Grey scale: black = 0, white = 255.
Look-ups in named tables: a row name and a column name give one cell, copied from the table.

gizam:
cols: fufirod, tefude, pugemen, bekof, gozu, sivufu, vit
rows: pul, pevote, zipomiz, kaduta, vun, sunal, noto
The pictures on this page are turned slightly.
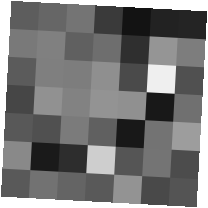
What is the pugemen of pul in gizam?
116
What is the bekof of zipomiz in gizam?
143
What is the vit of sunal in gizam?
76
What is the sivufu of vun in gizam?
115
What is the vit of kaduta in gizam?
112
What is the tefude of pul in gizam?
102
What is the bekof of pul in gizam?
58
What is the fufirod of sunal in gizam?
137
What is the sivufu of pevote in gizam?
149
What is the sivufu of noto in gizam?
73
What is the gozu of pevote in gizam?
47
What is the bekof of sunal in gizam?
206
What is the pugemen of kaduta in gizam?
130
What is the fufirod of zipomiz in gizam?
91
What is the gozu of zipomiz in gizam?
74
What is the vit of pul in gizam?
36
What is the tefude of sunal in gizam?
26
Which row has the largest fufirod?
sunal

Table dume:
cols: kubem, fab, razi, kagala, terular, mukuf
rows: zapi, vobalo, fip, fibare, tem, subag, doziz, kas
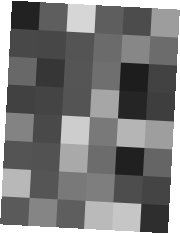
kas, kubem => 90
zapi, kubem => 34
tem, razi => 205
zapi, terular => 76
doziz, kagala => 126
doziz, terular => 77
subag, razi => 169
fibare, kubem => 65
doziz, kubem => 184
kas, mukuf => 46
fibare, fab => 68
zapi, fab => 94
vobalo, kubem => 72
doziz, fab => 85
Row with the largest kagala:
kas

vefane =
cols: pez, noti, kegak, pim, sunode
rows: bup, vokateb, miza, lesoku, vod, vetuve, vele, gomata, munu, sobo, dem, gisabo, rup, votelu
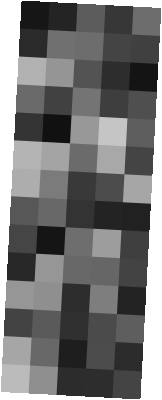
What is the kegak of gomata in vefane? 51
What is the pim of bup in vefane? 55
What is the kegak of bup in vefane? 92
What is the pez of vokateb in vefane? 42
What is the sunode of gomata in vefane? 33
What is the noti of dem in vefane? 143
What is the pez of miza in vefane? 177
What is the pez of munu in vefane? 69
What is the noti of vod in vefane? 17
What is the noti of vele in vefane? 123
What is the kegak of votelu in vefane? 44
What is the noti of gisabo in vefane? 90
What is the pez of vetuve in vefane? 180
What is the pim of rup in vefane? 76
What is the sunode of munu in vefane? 63
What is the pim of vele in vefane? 76
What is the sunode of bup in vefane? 109

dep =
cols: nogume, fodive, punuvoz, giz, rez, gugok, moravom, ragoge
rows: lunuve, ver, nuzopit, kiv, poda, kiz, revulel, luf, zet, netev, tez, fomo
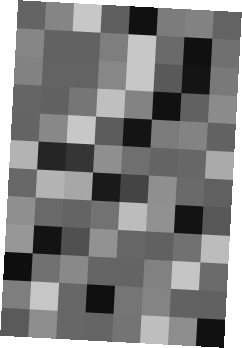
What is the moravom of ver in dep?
16
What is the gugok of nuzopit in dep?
89
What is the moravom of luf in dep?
18
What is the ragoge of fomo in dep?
17
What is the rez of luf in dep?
188
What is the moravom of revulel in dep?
106
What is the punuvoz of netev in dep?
137
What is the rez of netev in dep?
100
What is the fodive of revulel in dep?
179
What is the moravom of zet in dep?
113
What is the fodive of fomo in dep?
141
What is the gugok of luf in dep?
145
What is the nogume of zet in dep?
151

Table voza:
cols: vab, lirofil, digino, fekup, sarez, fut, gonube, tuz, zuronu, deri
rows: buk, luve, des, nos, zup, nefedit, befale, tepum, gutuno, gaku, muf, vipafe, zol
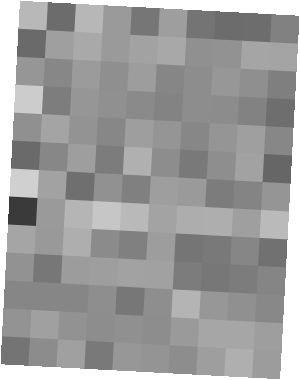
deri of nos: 110
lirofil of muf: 134
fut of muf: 142
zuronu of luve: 165
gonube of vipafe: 154
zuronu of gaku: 124
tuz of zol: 158
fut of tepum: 163
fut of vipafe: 141
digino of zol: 160
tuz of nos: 140
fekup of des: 143
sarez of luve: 162
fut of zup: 149
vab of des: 150
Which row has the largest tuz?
tepum

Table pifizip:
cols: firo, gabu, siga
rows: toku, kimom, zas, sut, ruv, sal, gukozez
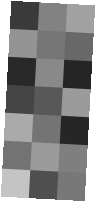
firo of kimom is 148
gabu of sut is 88
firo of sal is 115
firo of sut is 68
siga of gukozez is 120
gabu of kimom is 118
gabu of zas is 137
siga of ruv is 38

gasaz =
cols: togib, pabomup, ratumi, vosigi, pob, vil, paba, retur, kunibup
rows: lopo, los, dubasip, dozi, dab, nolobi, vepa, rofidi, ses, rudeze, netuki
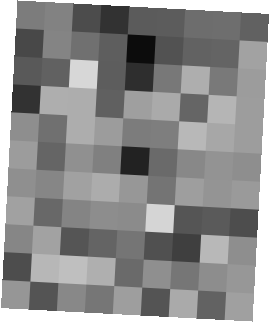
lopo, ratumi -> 76
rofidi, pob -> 139
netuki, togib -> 150
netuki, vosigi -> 118
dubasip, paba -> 174
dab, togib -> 142
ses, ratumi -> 85
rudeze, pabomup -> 183
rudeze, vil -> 143
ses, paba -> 63
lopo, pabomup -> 130
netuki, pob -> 158
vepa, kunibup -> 154
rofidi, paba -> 85
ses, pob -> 117
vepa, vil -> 116
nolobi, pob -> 34
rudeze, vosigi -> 175
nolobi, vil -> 106
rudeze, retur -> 141

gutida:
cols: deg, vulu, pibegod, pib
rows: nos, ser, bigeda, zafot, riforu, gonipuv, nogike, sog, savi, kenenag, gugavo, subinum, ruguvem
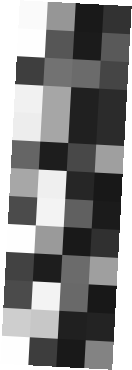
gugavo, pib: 24
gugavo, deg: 75
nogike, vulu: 239
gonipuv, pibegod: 72
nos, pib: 50
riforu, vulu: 166
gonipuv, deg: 101
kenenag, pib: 159
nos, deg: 250

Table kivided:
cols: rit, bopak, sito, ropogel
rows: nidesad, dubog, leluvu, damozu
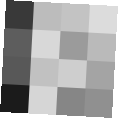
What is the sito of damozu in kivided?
134
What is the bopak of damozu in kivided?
214
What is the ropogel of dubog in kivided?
186
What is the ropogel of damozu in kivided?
144
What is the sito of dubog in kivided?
155
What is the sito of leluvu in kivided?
206
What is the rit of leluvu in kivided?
88
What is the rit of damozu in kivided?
27
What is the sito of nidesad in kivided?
195
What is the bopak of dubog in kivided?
216
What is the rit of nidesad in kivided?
57

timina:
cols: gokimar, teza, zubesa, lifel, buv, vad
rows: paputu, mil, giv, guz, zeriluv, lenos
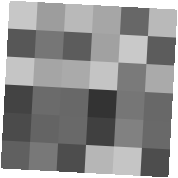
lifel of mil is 161
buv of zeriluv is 129
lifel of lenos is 182
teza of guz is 107
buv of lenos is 197
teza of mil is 118
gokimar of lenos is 96
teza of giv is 165
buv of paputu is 103
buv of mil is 201
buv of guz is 118
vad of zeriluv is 105
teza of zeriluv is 100
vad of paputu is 185
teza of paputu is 157
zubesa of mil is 92
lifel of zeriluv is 64

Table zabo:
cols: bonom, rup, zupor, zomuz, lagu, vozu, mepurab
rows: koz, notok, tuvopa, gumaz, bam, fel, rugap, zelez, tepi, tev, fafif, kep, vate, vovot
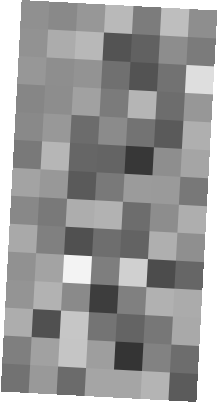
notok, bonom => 146
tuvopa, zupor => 147
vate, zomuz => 158
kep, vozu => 119
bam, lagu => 115
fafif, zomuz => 61
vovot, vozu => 180
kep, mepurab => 169

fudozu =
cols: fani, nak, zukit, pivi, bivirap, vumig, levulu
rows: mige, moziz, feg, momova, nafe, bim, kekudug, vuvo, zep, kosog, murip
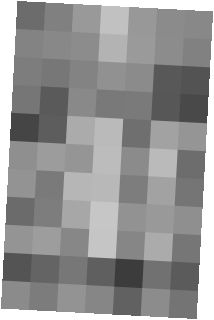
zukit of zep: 135
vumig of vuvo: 153
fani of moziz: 131
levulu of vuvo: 143
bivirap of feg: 139
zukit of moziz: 140
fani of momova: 118
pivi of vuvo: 198
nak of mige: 128
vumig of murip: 140
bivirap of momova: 122
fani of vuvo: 107
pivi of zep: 197
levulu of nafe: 149

